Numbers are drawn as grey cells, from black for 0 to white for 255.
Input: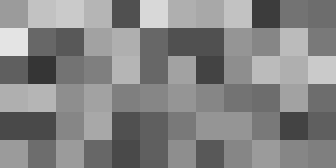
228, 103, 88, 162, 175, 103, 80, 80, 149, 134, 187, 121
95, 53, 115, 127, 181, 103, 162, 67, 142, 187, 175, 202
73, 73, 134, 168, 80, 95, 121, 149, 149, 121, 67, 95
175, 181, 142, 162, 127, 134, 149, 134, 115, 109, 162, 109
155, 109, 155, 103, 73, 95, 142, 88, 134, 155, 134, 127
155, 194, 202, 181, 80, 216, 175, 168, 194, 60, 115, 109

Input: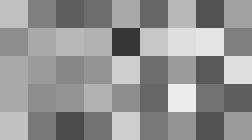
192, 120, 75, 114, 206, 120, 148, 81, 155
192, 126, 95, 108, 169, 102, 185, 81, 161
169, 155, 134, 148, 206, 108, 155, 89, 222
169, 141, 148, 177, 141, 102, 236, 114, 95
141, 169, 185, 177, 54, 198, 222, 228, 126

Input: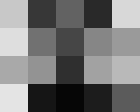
228, 21, 6, 28, 91
169, 147, 47, 162, 185
222, 113, 70, 134, 154
200, 55, 98, 41, 216

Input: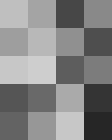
191, 164, 71, 137
199, 206, 93, 124
158, 184, 144, 78
85, 105, 170, 52
99, 151, 199, 38

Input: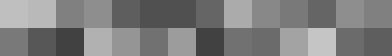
121, 87, 65, 177, 149, 113, 156, 65, 113, 107, 163, 197, 107, 94
191, 185, 128, 142, 94, 80, 80, 101, 171, 136, 121, 101, 142, 128

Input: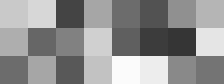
201, 215, 68, 166, 108, 82, 144, 181
108, 166, 88, 194, 251, 237, 137, 116
174, 102, 129, 208, 95, 60, 53, 229

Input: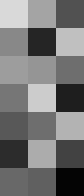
104, 96, 4
118, 204, 30
44, 172, 66
217, 164, 81
157, 149, 110
88, 110, 179
136, 37, 192

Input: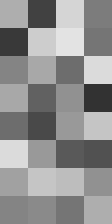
219, 153, 89, 81
132, 168, 109, 219
132, 138, 117, 174
168, 97, 145, 50
109, 73, 153, 197
161, 197, 189, 145
174, 65, 213, 124
57, 205, 227, 117

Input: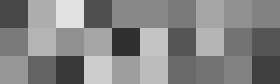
151, 99, 56, 204, 158, 188, 106, 114, 130, 64
122, 180, 144, 165, 48, 196, 85, 180, 114, 85
71, 173, 226, 79, 136, 136, 122, 165, 144, 130
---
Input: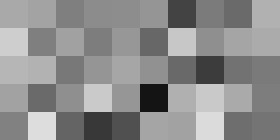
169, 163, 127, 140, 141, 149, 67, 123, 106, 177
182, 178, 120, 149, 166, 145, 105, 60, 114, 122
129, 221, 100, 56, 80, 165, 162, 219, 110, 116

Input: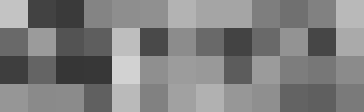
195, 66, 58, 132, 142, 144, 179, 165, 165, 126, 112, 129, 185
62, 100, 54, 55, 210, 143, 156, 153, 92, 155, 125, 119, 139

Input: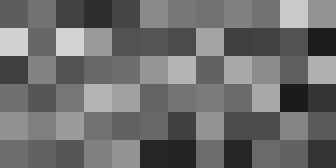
93, 114, 66, 46, 69, 138, 119, 113, 129, 114, 201, 146
63, 131, 83, 104, 110, 149, 180, 98, 169, 139, 95, 176
145, 127, 155, 113, 97, 104, 64, 147, 75, 76, 132, 90

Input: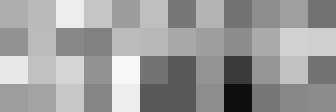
173, 186, 237, 197, 156, 191, 119, 179, 115, 141, 159, 114
232, 193, 213, 145, 247, 115, 88, 147, 58, 150, 194, 115

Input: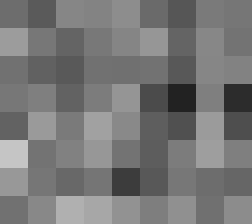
109, 90, 134, 131, 141, 106, 86, 122, 118
113, 97, 89, 113, 112, 114, 88, 134, 130
98, 154, 122, 161, 137, 94, 80, 155, 78
152, 118, 104, 117, 60, 88, 119, 109, 102

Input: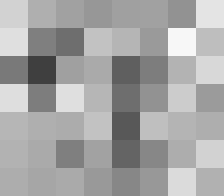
210, 175, 161, 151, 160, 161, 146, 228
121, 63, 160, 170, 95, 125, 179, 216
182, 175, 172, 194, 88, 191, 180, 174
173, 166, 170, 153, 135, 152, 219, 177
